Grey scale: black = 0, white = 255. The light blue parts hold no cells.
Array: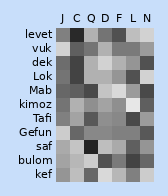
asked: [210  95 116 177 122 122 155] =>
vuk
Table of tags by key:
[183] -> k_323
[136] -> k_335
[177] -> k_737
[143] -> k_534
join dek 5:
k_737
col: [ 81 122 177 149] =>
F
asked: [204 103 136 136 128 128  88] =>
Gefun
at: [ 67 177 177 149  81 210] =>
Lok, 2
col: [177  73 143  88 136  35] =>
Q

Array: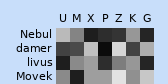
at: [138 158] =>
livus, 2
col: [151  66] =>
K
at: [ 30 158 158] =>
Movek, 2
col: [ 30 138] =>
U
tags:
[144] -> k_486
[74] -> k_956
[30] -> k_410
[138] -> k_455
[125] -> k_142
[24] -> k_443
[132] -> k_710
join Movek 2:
k_410

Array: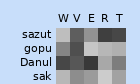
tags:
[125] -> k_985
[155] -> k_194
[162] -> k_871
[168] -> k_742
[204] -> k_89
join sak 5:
k_871
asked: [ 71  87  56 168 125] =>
Danul

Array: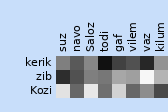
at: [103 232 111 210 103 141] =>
Kozi, 2
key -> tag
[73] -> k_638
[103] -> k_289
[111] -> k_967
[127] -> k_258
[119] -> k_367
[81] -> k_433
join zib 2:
k_433
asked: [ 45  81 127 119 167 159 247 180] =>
zib
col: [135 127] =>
Saloz
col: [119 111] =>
todi
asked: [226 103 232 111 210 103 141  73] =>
Kozi

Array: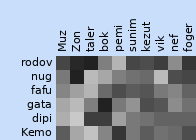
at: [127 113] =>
nug, 5
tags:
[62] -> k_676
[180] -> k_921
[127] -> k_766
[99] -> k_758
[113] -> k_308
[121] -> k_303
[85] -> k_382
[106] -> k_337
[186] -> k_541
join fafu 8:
k_303
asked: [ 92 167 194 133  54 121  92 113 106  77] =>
Kemo
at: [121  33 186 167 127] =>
nug, 1
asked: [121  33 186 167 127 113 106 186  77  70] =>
nug

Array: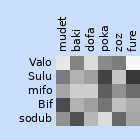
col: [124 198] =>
zoz
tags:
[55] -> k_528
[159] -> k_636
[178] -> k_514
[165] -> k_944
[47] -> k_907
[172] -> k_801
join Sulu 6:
k_528

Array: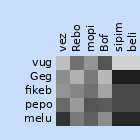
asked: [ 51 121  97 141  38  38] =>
melu
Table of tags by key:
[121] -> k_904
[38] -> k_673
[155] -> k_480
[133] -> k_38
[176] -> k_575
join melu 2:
k_904

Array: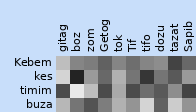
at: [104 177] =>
kes, 4
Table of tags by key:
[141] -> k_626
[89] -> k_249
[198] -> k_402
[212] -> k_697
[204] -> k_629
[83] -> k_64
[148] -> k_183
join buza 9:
k_629
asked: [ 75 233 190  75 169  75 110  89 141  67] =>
timim

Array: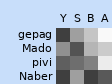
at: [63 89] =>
Naber, 3
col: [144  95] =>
Y
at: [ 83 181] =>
Mado, 2

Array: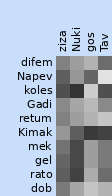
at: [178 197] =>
retum, 3
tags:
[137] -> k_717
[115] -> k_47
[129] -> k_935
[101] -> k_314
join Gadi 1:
k_717
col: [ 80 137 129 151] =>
ziza
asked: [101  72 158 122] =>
gel
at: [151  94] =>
Kimak, 1
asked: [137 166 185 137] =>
Gadi
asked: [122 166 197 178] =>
dob

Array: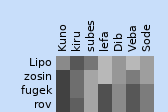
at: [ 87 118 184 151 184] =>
Lipo, 2
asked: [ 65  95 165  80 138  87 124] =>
rov
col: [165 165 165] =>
subes
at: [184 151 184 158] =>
Lipo, 4

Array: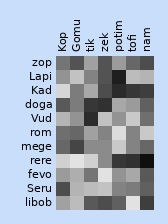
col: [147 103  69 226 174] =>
Gomu
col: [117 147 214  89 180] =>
Kop
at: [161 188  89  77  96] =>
libob, 1
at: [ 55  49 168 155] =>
doga, 3
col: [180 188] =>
Gomu
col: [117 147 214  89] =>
Kop
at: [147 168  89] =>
fevo, 5

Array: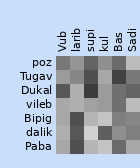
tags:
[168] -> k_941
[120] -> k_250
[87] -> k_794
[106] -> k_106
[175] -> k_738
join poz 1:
k_250
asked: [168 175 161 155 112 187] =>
vileb
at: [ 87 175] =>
Dukal, 1
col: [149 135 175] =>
larib
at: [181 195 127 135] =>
Bipig, 3

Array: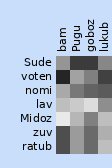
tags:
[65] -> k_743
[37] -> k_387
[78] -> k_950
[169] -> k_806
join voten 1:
k_387
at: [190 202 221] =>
lav, 1
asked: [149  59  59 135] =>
Sude
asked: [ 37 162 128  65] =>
voten

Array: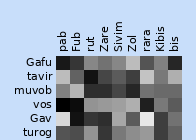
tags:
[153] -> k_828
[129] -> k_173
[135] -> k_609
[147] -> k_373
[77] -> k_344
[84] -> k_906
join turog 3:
k_373
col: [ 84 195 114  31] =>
rara
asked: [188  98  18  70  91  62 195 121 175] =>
tavir
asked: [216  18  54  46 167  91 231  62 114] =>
Gav
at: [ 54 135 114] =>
Gafu, 2

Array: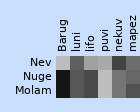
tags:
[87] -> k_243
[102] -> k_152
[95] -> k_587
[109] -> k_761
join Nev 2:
k_587
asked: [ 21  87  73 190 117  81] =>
Molam

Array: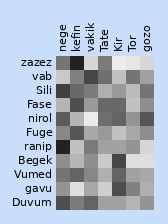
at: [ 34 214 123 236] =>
zazez, 2
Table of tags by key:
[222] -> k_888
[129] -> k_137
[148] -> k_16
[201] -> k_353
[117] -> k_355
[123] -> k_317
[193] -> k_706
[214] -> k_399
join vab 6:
k_355
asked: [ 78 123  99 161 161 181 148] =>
Duvum
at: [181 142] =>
Begek, 2

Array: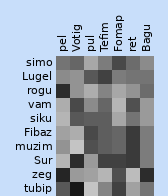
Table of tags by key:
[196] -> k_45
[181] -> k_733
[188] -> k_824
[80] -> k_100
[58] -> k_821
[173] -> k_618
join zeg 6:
k_824
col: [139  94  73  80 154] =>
pul
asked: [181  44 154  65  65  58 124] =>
Sur
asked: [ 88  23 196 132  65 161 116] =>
tubip

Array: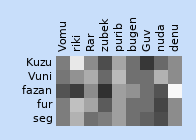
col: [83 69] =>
nuda
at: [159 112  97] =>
seg, 5
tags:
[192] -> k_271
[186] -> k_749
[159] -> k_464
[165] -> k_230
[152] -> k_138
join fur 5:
k_464

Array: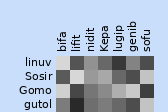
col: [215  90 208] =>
bifa
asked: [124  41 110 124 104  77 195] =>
gutol
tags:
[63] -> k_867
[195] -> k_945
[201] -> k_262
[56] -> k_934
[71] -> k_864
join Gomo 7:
k_867

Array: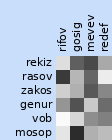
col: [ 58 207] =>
rifov
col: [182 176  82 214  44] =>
gosig
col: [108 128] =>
redef
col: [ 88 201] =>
mevev
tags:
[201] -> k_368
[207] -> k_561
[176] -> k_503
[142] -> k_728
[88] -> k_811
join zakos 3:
k_811
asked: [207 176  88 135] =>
zakos
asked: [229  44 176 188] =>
mosop

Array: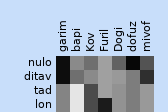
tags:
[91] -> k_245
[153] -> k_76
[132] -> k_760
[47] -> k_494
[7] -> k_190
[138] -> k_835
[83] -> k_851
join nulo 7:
k_851
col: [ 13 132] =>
garim
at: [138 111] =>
nulo, 2
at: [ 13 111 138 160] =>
ditav, 1
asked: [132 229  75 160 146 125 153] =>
tad
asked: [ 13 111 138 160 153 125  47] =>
ditav
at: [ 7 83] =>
nulo, 6

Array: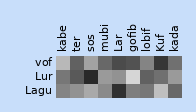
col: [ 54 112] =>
Kuf
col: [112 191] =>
Kuf
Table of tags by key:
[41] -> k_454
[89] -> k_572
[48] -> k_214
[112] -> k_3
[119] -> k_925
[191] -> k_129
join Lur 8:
k_3

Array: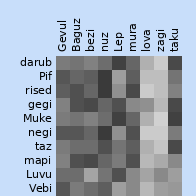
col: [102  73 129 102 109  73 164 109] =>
bezi
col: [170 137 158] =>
zagi
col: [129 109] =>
Gevul

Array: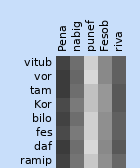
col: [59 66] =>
Pena
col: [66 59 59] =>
Pena

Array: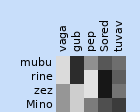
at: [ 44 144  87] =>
mubu, 2
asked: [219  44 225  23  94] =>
rine
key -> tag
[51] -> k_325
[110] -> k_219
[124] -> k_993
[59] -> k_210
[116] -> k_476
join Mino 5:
k_210

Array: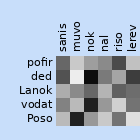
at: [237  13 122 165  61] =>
ded, 2
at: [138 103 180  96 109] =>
Lanok, 2
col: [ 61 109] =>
lerev
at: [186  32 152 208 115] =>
vodat, 2
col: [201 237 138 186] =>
muvo
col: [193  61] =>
lerev

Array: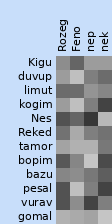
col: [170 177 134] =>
Feno
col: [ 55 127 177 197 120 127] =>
nep

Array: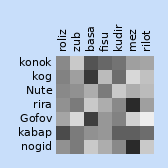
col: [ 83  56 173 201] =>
basa
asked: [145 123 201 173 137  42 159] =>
rira
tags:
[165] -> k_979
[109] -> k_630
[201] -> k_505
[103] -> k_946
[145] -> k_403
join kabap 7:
k_630

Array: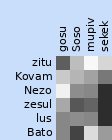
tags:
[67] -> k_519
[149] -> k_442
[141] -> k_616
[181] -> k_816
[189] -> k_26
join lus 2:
k_616
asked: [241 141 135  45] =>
Nezo
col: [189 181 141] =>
Soso
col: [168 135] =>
gosu
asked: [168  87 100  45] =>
zesul

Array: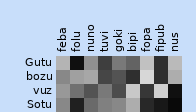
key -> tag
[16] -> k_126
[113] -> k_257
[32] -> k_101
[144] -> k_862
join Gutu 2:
k_126
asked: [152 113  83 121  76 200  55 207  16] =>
vuz

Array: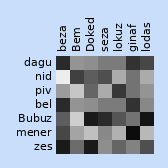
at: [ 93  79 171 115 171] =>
nid, 3
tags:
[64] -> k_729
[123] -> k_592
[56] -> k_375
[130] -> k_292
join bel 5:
k_592
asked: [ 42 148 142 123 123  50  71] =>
dagu
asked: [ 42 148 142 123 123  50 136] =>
bel
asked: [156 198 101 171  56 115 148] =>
piv
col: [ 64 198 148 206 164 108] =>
Bem

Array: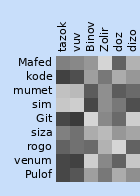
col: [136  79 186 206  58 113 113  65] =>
vuv
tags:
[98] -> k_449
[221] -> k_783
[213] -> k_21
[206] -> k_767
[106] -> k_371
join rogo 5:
k_21
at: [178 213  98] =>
rogo, 4
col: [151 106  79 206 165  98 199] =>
dizo
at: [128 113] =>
siza, 1
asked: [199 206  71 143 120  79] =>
sim

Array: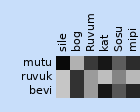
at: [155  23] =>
bevi, 3
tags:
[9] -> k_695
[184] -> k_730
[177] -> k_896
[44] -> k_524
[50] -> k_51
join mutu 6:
k_524
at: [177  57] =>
mutu, 2

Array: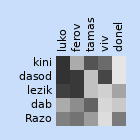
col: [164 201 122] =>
donel
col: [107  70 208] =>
viv
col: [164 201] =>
donel
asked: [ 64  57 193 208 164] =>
lezik

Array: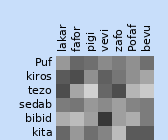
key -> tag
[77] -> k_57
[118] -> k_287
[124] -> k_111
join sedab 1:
k_111
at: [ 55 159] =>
bibid, 4
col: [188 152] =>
fafor

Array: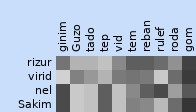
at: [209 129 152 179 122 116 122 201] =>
virid, 1
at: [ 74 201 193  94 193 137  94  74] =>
nel, 1
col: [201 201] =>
Guzo
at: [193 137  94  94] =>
rizur, 4
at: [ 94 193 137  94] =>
nel, 4

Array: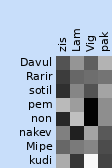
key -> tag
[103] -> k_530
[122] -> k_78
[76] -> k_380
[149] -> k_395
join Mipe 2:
k_78
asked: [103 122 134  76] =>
Mipe
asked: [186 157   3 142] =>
pem

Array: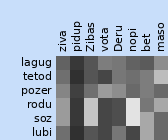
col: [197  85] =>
Zibas
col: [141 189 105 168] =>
maso

